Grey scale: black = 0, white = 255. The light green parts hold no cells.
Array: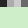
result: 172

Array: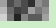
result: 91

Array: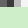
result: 58

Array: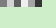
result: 239

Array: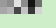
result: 196

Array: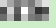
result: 122
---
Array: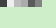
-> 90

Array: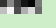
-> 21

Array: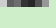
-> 51

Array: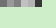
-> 113

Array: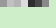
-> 72

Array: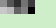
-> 46

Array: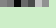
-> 74

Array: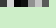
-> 16
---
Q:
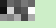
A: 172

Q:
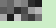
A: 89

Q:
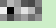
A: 156

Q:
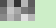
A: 153

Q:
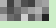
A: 93

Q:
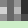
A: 104
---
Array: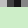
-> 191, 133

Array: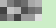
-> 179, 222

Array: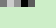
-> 121, 91

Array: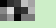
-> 4, 120

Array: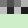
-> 120, 27

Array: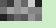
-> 88, 118
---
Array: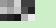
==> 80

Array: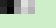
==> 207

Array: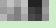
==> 51

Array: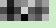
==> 58

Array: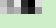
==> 26

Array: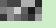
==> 25

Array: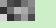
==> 170
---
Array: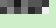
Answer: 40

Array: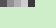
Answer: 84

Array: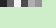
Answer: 76

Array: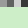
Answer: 97

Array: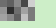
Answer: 71

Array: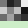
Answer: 35

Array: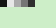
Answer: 46
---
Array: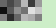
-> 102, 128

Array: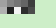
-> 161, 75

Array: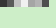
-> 53, 78

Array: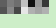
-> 95, 176

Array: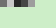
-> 112, 157

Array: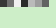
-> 55, 98

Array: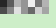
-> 38, 164

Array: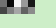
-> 113, 139
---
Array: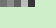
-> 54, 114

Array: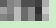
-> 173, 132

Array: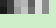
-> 140, 24

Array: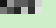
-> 211, 120

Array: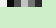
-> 42, 241

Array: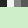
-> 88, 38
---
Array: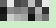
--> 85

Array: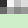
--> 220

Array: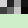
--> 20

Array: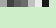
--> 108

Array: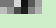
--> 17

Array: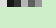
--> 181

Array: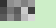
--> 129

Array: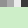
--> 58
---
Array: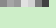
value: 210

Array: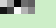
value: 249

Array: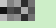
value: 142

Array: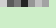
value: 150

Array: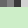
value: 131

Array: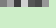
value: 86

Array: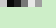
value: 119

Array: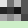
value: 141

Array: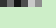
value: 77

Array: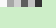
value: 93
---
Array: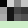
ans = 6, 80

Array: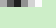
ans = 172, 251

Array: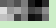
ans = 96, 108

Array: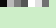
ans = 10, 113

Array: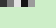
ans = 51, 156

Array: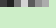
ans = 62, 172

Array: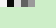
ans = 245, 154

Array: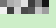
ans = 116, 157
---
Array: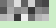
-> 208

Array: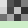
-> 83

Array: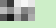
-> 231

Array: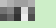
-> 159

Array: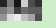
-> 206

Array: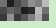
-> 144

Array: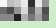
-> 49
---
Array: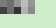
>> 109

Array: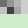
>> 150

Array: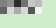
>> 143

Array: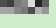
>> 62

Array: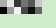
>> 229

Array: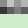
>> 196
